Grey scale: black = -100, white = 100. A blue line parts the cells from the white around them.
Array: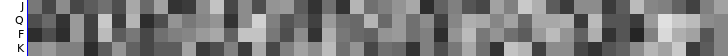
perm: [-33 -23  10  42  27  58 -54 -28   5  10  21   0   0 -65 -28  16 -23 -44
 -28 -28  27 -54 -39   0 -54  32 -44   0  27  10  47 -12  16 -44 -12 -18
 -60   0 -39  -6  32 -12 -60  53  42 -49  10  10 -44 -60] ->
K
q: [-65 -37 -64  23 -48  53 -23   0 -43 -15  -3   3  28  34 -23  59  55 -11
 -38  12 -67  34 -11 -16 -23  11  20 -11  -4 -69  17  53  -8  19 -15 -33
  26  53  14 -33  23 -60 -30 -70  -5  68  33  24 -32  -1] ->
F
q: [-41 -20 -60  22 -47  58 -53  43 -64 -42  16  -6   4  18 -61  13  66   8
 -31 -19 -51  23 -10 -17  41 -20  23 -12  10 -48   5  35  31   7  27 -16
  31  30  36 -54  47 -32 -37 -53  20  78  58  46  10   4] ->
Q

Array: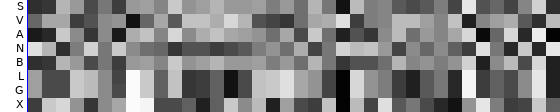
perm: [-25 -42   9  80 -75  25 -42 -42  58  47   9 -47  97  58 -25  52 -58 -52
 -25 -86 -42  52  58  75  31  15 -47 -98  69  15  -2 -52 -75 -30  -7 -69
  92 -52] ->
L
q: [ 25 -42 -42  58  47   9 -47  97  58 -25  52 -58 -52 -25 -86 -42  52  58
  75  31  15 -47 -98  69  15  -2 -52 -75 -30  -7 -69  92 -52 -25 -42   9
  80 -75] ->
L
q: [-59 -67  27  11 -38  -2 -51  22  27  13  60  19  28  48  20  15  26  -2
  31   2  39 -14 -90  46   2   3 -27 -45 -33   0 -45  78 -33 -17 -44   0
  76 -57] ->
S
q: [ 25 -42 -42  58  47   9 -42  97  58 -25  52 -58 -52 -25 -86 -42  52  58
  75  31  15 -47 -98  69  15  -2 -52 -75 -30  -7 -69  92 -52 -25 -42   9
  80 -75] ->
G

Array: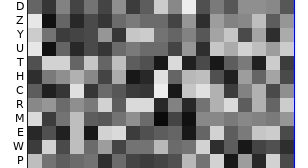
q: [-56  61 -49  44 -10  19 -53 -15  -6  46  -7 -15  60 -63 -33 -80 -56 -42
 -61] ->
W
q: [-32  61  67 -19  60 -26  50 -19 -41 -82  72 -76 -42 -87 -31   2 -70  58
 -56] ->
T
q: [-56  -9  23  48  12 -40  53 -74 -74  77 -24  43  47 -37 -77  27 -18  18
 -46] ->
H
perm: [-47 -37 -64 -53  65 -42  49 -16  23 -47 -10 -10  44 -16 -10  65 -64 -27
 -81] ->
W
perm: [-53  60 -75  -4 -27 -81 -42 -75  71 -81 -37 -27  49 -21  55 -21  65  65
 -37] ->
T
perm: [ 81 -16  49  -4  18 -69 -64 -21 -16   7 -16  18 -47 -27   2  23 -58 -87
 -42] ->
Z
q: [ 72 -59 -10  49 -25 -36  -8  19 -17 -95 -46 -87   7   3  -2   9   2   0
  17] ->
M

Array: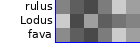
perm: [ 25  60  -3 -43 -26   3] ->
rulus
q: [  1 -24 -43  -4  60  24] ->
rulus
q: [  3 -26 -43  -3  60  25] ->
rulus
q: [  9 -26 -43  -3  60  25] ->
fava

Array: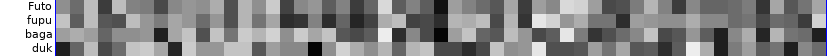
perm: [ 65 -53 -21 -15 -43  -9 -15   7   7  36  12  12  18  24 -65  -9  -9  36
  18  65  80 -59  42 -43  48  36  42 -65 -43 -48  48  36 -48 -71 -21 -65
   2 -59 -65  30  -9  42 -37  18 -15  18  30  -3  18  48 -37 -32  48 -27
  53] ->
fupu
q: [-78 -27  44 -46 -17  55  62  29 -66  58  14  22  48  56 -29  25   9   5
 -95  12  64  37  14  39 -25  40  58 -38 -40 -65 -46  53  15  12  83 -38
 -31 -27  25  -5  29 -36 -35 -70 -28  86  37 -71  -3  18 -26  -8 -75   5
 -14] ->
duk
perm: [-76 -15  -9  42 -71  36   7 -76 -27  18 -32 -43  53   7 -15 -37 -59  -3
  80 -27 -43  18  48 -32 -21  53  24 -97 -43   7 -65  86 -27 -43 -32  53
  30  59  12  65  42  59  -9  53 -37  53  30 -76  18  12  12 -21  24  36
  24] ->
baga
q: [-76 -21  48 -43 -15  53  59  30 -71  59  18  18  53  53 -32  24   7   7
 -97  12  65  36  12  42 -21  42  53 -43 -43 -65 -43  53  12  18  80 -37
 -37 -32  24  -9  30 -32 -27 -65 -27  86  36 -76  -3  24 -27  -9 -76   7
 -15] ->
duk
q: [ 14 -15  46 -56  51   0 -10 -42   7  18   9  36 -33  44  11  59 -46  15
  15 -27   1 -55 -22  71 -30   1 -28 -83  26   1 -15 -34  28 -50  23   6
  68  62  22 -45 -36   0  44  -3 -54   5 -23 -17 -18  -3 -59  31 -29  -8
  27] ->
Futo

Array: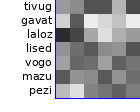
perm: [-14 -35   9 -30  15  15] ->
lised
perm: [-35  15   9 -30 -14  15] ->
lised

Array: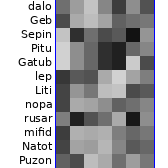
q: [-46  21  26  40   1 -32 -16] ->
Natot
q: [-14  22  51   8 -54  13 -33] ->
dalo
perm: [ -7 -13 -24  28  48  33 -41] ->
Geb
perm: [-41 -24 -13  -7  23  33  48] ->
Puzon

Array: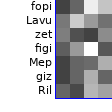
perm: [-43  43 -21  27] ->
Ril
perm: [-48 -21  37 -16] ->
Mep
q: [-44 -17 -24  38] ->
Mep
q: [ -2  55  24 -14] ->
Lavu

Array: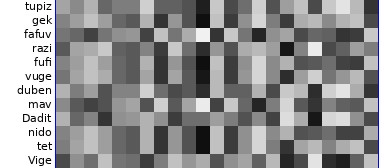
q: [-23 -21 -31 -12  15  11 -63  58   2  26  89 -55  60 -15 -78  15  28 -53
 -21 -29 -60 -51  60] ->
fafuv
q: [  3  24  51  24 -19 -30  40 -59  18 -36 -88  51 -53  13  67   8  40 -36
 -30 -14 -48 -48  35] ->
nido

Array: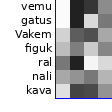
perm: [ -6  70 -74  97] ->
gatus
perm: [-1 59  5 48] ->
figuk
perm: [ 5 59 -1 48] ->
figuk
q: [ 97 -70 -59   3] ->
vemu

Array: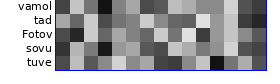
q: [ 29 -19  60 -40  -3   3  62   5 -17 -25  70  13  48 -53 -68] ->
tad
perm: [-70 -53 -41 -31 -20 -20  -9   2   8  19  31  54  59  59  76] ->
Fotov
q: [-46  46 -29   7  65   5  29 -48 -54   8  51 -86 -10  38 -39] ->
tuve
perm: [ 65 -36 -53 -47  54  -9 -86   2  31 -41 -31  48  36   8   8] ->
vamol
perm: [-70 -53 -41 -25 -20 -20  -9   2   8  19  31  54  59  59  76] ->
tad

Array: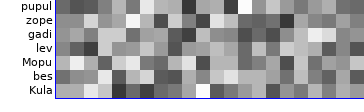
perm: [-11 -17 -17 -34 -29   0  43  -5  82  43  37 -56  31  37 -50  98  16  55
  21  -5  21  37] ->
pupul
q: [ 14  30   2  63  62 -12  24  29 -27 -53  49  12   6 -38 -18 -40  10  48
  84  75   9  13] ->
gadi

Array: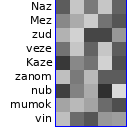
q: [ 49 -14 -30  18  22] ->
vin
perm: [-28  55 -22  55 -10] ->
veze
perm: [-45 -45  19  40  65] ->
zud

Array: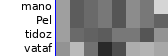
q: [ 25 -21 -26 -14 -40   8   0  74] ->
mano
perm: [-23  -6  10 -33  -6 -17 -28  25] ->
Pel

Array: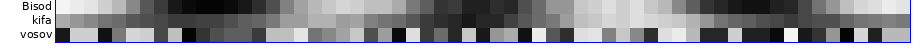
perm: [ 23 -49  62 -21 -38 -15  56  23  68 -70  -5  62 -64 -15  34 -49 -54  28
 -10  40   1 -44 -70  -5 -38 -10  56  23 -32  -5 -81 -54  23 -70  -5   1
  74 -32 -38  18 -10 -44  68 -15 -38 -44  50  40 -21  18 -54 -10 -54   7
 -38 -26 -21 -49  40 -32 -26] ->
kifa
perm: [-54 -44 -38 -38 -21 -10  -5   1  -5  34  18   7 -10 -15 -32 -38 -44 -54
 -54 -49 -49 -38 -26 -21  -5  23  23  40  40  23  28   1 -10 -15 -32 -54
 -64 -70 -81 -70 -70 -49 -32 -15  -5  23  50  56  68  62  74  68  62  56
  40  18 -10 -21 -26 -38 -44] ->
kifa
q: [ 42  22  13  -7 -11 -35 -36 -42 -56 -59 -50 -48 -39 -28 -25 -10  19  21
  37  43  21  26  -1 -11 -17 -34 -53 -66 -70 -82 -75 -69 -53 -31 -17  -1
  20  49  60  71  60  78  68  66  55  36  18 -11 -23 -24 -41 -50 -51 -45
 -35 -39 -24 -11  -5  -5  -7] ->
kifa
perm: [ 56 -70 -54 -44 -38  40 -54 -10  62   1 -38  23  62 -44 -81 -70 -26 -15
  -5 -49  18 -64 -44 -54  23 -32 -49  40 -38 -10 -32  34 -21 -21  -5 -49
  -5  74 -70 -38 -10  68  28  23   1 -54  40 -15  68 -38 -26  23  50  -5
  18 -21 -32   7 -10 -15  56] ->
kifa
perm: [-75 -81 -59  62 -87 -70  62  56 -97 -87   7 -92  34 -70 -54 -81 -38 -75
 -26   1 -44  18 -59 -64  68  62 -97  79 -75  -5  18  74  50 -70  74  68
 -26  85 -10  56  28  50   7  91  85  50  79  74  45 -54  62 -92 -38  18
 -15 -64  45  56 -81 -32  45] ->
Bisod
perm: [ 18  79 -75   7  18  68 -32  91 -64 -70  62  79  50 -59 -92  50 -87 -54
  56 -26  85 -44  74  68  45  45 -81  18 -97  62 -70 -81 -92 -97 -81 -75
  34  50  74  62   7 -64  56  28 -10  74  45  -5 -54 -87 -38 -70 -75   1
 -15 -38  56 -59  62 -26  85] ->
Bisod
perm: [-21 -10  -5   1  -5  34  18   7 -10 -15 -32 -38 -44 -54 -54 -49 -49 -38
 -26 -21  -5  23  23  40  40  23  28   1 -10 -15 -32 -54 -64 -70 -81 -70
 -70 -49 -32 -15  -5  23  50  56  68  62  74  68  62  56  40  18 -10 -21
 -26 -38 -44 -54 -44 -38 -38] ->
kifa

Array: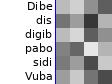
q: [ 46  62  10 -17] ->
Dibe
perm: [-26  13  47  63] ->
Dibe
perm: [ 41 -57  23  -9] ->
dis
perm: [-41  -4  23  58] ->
sidi

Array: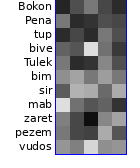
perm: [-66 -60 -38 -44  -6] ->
Pena
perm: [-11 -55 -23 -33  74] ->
bive
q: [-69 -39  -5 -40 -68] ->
Bokon
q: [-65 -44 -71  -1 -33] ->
tup
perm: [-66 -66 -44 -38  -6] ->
tup
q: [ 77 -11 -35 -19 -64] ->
mab

